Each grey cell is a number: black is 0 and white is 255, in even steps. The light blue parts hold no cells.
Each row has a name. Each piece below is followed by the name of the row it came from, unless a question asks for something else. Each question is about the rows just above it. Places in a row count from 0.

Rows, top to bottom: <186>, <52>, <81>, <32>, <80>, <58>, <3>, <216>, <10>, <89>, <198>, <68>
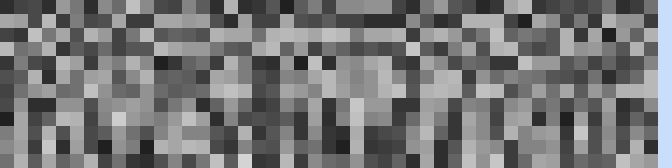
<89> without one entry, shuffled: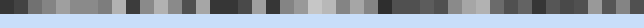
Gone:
[172]
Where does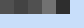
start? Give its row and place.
<186>, 40
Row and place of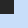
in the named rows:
<186>, 34

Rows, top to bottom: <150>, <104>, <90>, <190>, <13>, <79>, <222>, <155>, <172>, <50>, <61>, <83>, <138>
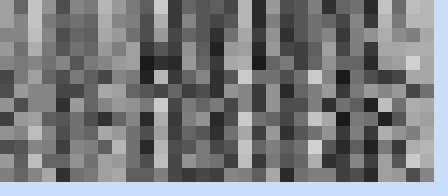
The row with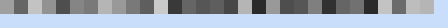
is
<150>
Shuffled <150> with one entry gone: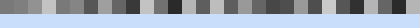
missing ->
[107]
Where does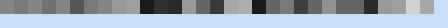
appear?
<13>
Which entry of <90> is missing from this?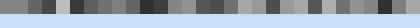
[140]

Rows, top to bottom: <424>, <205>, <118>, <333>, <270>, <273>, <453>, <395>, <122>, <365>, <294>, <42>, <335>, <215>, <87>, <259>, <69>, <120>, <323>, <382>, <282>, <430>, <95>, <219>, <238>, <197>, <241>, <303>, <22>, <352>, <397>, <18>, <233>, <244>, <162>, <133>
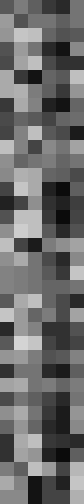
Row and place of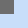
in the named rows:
<122>, 5
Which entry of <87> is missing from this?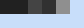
[62]
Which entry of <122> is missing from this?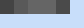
[109]
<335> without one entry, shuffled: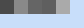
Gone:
[176]
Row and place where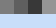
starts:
<453>, 2
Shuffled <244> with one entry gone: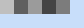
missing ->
[183]

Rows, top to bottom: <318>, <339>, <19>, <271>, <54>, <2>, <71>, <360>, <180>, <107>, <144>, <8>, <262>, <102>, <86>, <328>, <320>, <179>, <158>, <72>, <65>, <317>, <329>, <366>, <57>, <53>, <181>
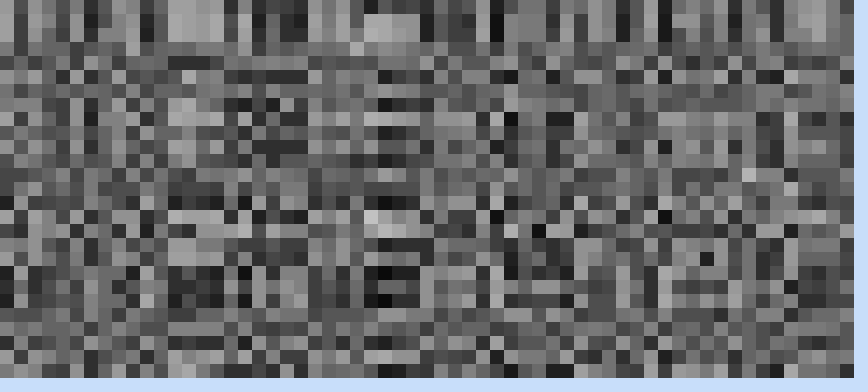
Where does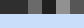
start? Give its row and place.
<57>, 14
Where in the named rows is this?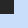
<339>, 10
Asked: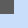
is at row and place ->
<360>, 26
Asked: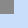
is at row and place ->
<271>, 27
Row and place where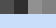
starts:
<144>, 54
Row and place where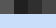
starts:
<107>, 26
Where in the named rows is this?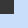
<181>, 30

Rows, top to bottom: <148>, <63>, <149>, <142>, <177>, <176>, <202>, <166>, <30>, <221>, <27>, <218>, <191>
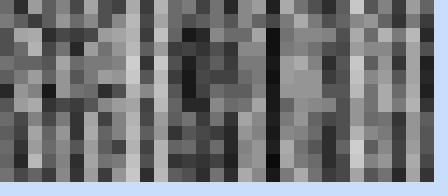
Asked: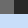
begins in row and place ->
<27>, 15
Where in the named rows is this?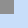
<166>, 21
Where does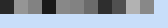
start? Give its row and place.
<221>, 16
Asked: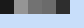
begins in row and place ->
<202>, 3

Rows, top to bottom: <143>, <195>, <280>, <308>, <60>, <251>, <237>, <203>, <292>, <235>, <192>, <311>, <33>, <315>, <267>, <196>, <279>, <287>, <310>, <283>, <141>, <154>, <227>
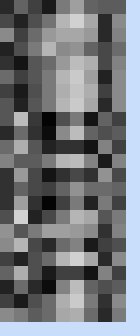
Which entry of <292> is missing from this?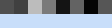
[56]
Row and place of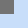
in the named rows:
<195>, 3
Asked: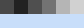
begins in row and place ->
<195>, 0
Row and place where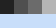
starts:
<310>, 1
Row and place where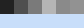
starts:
<308>, 0

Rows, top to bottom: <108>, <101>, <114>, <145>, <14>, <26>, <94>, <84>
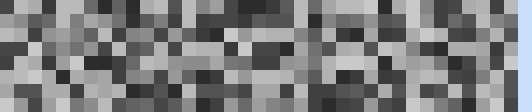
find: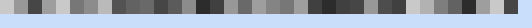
<84>
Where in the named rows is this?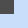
<84>, 27
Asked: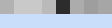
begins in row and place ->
<14>, 23
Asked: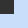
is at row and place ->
<101>, 9
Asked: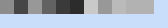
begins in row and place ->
<114>, 10
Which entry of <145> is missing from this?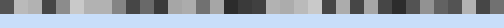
[193]

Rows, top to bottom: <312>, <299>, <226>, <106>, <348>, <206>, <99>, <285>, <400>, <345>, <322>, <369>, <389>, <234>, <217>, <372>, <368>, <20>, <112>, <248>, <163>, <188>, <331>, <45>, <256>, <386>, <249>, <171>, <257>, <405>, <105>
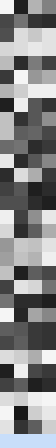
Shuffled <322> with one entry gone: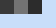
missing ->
[107]
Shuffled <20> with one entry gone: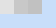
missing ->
[151]
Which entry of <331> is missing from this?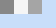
[38]

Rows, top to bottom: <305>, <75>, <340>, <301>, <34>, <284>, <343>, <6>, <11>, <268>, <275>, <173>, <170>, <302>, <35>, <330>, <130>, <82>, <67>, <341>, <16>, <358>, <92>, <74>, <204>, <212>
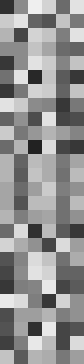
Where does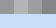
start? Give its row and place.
<268>, 2
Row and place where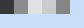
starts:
<34>, 0
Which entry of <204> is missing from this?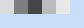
[63]
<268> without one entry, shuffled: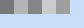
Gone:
[151]
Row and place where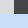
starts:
<275>, 3
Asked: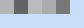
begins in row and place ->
<173>, 0

